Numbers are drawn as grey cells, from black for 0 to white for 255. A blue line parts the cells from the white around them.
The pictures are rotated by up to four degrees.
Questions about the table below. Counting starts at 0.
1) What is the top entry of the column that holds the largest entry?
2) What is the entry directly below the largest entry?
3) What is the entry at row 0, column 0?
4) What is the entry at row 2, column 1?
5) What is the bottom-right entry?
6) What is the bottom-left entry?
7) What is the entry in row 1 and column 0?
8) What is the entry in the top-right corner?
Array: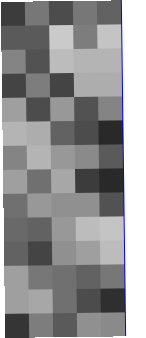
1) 76
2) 188
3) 60
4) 82
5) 138
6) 53
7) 90
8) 98

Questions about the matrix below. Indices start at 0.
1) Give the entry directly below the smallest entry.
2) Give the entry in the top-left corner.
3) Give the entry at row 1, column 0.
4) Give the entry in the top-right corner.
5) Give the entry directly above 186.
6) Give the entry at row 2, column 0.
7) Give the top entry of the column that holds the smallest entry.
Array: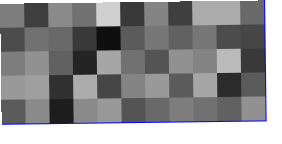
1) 166
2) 125
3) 76
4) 105
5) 76
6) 125
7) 208

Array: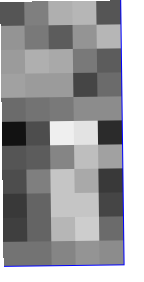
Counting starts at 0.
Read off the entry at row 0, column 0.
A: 85
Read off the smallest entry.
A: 18
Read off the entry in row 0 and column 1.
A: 127
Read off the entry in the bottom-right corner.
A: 140
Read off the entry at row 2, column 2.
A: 169
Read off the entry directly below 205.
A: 148
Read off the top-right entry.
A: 85
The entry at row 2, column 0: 155
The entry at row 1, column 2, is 92
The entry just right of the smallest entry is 77
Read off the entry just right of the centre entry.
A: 227
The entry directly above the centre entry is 121
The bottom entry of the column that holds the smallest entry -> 115
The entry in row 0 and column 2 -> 175
